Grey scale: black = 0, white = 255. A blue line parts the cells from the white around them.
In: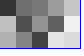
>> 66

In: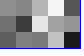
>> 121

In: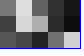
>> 34

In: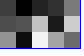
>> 242

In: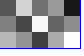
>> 64

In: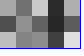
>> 140

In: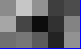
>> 91

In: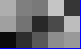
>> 88
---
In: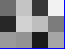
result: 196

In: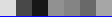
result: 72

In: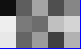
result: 94

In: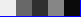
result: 104

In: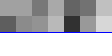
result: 161

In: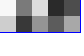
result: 122

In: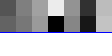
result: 127

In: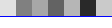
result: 128

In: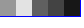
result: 227
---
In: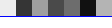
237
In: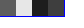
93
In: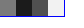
122
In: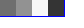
111
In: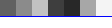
97
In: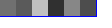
112
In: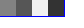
130
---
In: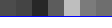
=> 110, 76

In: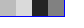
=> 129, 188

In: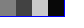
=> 8, 127

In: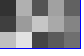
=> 97, 191

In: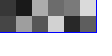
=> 218, 70

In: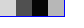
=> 183, 215

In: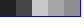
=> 142, 33

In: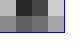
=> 204, 137

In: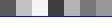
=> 151, 91

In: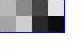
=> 226, 164
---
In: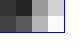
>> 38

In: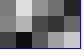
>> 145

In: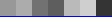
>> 186

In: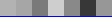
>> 137

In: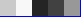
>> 36

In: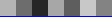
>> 94

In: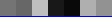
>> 9
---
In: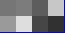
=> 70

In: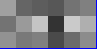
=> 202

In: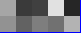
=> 113

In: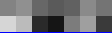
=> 159

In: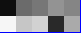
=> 41

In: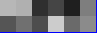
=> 106

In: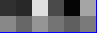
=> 95

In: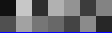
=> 139
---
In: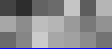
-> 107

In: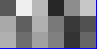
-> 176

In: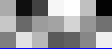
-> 127

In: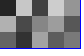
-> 100

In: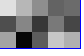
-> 163

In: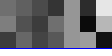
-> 60

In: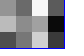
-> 78
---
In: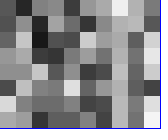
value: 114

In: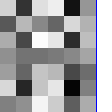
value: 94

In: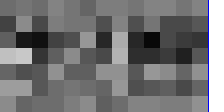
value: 125

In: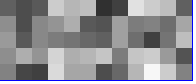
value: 204

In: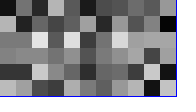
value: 18

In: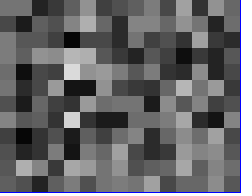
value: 140
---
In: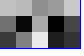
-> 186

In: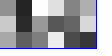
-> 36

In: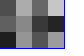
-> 172

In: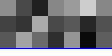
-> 73

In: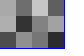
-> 110

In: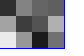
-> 131
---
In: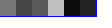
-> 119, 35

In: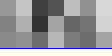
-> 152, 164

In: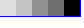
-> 222, 3

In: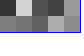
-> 53, 141

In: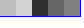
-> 189, 128

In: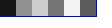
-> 22, 92

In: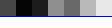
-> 71, 232

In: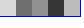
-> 218, 188
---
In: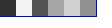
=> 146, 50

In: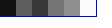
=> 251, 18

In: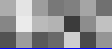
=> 112, 82

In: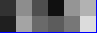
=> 178, 31

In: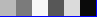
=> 10, 185

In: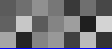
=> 71, 166

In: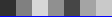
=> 201, 48
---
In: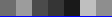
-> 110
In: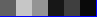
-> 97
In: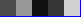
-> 76
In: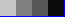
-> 198
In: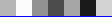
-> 182
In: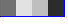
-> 113
